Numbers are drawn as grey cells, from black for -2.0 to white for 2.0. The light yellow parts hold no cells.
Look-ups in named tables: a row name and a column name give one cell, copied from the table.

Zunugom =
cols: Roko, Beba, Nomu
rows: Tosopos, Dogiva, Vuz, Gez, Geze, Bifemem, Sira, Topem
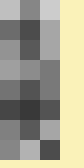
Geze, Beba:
-0.7
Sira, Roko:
0.0
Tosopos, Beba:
0.1
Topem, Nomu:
-0.8
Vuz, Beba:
-0.6
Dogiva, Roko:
-0.3
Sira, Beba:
-0.6
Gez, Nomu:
-0.1
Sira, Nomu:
0.6
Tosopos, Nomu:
1.2
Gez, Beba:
0.2
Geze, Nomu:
-0.1
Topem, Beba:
0.8
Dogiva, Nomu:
0.6
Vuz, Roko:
0.3
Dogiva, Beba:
-0.8
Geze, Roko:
-0.2
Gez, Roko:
0.5
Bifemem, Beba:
-1.1

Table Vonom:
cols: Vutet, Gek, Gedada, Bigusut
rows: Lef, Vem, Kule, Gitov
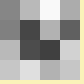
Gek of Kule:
-0.8
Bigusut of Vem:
-0.5
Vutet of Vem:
0.0
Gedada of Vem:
0.8
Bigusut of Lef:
0.7
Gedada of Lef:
1.9
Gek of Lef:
0.9
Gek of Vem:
-0.9
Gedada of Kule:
-1.0
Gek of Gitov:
1.5
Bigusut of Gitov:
1.1
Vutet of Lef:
0.1
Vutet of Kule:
0.9
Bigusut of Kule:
1.3
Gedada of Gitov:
0.8
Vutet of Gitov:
1.1
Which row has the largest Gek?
Gitov

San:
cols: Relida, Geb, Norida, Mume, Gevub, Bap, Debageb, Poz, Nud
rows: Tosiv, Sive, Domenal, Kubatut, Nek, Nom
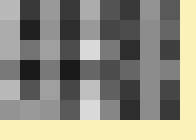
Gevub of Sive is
0.4
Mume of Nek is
-0.9
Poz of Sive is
0.2
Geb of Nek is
-0.7
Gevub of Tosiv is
0.7
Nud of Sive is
-0.4
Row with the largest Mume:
Nom

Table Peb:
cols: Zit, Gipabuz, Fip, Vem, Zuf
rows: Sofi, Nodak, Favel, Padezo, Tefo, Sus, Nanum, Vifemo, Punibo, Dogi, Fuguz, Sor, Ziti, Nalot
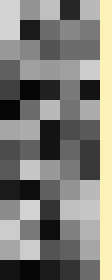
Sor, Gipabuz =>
-0.1
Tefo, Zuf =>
-1.7
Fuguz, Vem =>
1.0
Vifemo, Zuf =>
-1.1
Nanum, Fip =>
-1.7
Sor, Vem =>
0.0
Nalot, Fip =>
-1.6
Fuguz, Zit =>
0.2
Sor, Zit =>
1.2
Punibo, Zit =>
-0.6
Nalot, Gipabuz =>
-1.9
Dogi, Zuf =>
0.9

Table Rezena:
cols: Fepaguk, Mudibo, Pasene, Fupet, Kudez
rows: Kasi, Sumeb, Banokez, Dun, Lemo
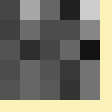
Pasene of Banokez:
-0.9
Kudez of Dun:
-0.2
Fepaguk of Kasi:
-0.9
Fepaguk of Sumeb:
-1.0
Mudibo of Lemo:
-0.4
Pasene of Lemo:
-0.6
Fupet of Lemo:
-1.2

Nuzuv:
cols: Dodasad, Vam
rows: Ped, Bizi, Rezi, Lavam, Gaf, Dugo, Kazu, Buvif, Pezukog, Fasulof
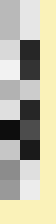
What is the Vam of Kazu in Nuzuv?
-0.8
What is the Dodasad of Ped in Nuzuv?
0.9
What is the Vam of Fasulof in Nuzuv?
1.7
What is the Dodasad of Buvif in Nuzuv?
1.1
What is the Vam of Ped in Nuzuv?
1.6
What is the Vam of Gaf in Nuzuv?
1.2
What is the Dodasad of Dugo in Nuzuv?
1.5
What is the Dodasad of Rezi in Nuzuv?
1.4
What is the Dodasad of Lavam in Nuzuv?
1.8
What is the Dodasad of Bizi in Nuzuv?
0.9
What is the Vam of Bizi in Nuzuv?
1.6
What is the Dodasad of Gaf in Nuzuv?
0.8
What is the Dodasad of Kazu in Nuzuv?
-1.8
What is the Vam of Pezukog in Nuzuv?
1.5
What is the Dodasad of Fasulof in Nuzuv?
0.4
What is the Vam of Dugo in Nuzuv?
-1.4
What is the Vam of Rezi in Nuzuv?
-1.4
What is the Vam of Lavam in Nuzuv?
-1.2
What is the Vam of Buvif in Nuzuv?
-1.6

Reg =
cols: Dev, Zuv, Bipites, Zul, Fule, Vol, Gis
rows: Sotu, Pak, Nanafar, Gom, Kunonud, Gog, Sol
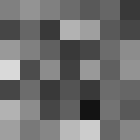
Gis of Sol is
0.1
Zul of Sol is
0.9
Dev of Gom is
1.4
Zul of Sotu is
-0.3
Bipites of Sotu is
0.0
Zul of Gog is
-0.5
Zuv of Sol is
-0.1
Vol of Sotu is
-0.4
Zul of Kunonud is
-0.7
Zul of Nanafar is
-1.1
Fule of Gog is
-1.7
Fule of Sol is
1.2
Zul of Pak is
0.8

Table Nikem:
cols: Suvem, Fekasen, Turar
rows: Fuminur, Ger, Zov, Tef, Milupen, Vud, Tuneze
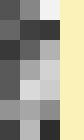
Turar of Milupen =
1.2
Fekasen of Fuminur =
0.1
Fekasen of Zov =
-0.5
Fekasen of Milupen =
1.4
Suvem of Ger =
-0.4
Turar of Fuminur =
1.8
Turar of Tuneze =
-1.3
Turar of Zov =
0.8
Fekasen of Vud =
0.6
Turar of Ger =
-1.1
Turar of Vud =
0.2
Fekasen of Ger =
-1.0
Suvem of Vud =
0.3
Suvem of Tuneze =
-1.0
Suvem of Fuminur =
-0.7
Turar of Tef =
1.3
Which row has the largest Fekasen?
Milupen

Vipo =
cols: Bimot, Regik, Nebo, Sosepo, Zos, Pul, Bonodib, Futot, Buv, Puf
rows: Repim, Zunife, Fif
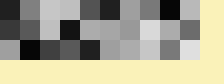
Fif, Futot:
1.1
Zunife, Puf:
-0.3
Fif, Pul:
0.5
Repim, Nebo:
1.1
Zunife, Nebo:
1.0
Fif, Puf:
1.5
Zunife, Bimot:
-1.1
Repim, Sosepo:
1.0
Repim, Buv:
-1.9
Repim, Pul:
-1.5
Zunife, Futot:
1.4
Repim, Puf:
0.9
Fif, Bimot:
0.5
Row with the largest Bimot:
Fif

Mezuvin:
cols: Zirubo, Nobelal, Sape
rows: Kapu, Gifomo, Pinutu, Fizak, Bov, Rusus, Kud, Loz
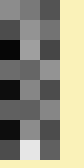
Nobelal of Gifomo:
0.3
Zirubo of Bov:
-1.8
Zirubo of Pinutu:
-1.9
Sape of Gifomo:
-0.2
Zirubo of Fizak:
-0.3
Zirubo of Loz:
-0.8
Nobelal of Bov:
0.1
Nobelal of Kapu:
-0.1

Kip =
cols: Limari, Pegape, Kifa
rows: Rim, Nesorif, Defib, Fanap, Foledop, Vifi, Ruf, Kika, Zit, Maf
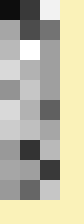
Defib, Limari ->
0.9
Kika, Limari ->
0.4
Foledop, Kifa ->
0.5
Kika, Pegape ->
-1.2
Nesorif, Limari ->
0.6
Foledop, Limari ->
0.3
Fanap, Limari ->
1.4
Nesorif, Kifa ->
-0.2
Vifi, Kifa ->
-0.5
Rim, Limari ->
-1.8
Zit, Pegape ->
0.5
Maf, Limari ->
0.4
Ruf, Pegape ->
1.0
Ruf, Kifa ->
0.6
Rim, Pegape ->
-1.1

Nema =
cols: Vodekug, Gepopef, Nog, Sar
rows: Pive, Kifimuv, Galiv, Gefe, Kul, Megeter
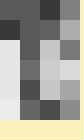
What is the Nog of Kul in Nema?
1.1
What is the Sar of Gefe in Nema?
1.4
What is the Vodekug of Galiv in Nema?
1.6
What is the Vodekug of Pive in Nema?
-0.6
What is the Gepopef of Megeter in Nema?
-0.4
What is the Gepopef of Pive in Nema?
-0.6
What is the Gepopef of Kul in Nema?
-0.8
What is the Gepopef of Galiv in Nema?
-0.6
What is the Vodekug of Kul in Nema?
1.6
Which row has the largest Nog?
Gefe

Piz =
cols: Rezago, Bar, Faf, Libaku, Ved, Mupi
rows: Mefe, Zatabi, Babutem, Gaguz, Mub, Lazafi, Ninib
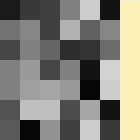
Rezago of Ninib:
-0.6
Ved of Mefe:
1.2
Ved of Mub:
-1.9
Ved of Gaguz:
-1.7
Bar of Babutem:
0.0
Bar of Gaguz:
0.4
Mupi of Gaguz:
1.3
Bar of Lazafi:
1.0
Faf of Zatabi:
-1.0
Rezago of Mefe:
-1.6
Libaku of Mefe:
0.0
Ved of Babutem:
-1.2
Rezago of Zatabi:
-0.2
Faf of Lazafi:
1.0
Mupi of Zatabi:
0.1
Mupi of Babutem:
-0.3
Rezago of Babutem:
-0.9
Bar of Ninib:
-1.9
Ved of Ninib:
1.2
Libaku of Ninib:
-1.0

